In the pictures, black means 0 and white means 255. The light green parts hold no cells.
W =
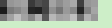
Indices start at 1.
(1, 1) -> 66
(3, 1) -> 117
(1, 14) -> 157
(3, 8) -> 183
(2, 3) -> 135
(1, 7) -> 70
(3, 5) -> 133
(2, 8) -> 144
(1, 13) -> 150
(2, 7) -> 66
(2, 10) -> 153
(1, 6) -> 81
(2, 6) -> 33

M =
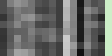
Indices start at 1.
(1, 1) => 77
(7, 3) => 125
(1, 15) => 91
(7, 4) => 105
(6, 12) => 27
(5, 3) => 97
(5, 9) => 78
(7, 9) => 63
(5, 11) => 135
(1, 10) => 189
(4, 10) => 167
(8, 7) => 68
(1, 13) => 107
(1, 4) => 136
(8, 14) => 66
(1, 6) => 83
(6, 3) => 139
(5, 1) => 54
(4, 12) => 30
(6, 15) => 34
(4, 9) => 61
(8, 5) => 140
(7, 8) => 82
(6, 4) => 99
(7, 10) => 200
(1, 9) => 63
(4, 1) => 83
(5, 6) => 102
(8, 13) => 106
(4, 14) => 118
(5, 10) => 156
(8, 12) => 16
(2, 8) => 83
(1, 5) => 115

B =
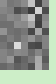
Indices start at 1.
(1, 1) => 143
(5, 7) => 80
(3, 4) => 158
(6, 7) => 131
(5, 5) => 72
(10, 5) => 81
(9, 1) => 131
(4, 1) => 111
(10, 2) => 116
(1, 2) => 118
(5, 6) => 166
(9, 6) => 169
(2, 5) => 60
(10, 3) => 97
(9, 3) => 85
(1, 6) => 66
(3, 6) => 70
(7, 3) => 219
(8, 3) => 137

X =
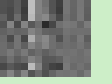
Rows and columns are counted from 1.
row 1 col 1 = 82
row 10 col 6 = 131
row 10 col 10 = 121
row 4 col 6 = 108
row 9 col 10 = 117
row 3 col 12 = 120
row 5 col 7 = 99
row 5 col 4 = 102
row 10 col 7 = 84
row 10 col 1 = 72
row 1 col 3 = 92
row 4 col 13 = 123
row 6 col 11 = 101
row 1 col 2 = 78
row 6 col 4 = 70
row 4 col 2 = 132
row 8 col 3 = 106
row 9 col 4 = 104
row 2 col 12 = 119
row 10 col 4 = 71
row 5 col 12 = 112
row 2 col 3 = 93
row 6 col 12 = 120
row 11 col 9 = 116
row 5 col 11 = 111
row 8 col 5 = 99
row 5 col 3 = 100
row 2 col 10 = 117
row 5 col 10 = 115
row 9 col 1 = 92
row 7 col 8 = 111
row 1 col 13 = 98
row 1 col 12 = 118
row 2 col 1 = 81
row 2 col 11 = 101
